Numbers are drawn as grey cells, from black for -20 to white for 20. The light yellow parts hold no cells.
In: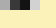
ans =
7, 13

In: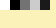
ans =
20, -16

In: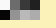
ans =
19, 7

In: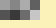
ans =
5, 11

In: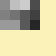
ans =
2, -14

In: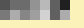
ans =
-7, 7

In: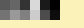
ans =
-6, -18

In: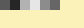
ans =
-6, -4
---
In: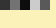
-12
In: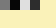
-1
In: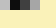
10
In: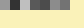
4
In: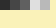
-13
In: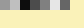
4
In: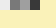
17
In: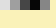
15
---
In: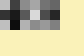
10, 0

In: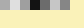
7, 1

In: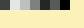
-10, -20

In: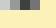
12, -2

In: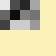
16, 4

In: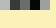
9, 5

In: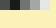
-8, 16

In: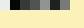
17, -1
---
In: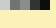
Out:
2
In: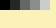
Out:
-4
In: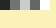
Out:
12
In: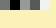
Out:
4
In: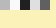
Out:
-15
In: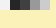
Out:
-10
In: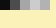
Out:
6
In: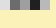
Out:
5
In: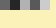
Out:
8
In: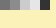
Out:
12
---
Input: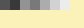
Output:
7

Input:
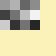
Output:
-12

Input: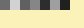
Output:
-13

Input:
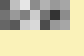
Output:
-8

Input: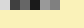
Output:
-16

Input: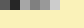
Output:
0

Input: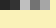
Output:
10

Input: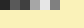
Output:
6

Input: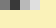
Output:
-11
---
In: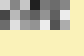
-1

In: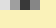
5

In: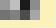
10

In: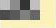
2

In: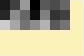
-6

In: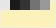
-12

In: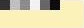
18

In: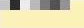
-1
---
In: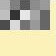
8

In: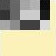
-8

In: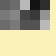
-5

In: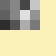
-3

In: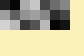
-15

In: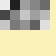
17

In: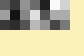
-5
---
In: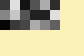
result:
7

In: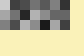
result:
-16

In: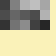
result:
2

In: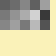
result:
-1

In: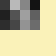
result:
-9

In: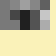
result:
-15

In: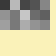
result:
7
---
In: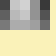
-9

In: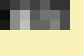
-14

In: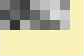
0

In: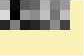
6

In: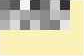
-2

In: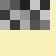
-1
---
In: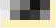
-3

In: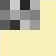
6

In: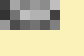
8

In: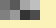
-6

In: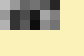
-16

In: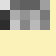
3

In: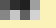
-13

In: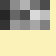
-8
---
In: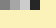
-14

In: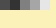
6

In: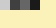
-16

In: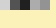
7

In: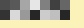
16

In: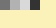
-12

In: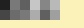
11
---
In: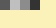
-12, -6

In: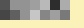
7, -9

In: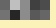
-8, -2

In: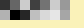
4, 8

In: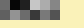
1, -5

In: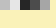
6, 10

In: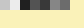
-3, 11

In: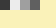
-5, -11

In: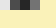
-2, 16

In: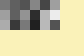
5, 7
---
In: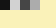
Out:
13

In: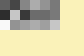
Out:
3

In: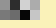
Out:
-3

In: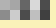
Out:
12

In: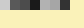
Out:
-6

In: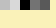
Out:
14

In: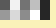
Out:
14

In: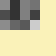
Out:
-4
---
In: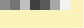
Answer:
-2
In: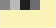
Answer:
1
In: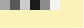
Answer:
2
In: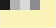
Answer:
8
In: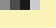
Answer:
2
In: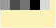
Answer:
-2
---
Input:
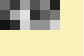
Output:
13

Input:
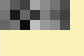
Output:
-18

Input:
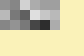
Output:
-1

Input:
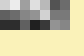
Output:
-5

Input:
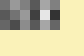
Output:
2

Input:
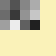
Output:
-5

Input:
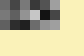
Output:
-15
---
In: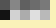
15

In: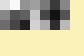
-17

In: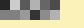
2

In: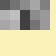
2

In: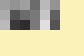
11

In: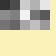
-2

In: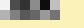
4
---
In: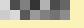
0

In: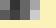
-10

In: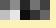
-18

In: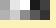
2

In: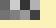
0

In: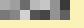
-9

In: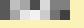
12

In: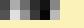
-11

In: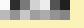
7

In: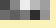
-1
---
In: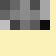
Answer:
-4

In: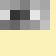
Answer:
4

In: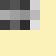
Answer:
-7

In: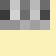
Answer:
11

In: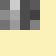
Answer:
12

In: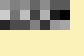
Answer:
0
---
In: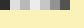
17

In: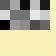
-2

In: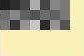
-7

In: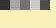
-2

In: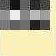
1

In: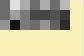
-9

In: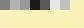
-16

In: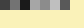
6
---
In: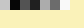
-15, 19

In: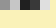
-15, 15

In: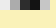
-13, 17

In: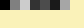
-12, 12

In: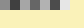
-4, 16

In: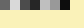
-14, 14

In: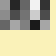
-2, 18

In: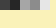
6, 16
